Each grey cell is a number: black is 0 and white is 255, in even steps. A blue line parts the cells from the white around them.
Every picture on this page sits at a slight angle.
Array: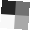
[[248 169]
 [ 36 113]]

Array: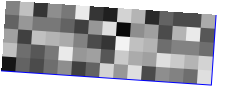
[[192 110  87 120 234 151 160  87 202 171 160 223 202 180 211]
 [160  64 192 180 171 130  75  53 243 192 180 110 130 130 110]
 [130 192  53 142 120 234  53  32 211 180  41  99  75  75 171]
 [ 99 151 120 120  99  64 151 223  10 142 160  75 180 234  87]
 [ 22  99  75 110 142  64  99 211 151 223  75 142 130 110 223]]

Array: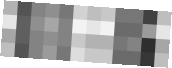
[[230  95 143 166 131 242 230 242 107 107 155 230]
 [190  84 131 155 119 221 200 200 107 107  55 190]
 [178  84 131 143 119 210 190 200 119 119  65 190]
 [166  95 131 143 131 200 178 178 119 131  46 166]]

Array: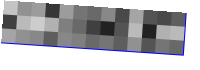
[[196 145 156  54 156 117 105 136  73 165  84  73  94]
 [165 145 136  94 136 127 105 117  94 145  84 117 105]
 [ 64 186 205 177 127 105  64  34  84 186  34 177 186]]

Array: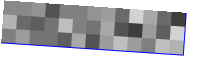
[[179 106  94 116 191 128 116 168  83  62 156  94 210]
 [137 137 147  83 128 128 147 156 106 210 168 106  62]
 [128 156 116 116  94 168  83 156 191 156 128 191 179]]

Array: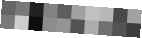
[[121 205  13 140 149  83 173 112  83  61]
 [102 121  34 130  93 161 193 184  72 161]]

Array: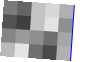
[[186 227 111  74 176]
 [133 154 143 111 166]
 [123 101 195 216 176]
 [ 83  63 195 227 143]]

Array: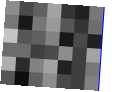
[[196  86  96 130  24  74  33]
 [175  43 130 163  33  63 119]
 [141  74  96 163  52  33 119]
 [119  24 119 153  86  52 108]
 [108 108  63  74 141  63 163]
 [ 86  14  96 141  74  63 130]]

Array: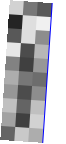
[[231  76 183]
 [210 119  88]
 [192 100 192]
 [173 119 109]
 [162  64 210]
 [151  76 141]
 [130  64 151]
 [100 201 173]
 [ 88 222 141]
 [ 36 222 240]]
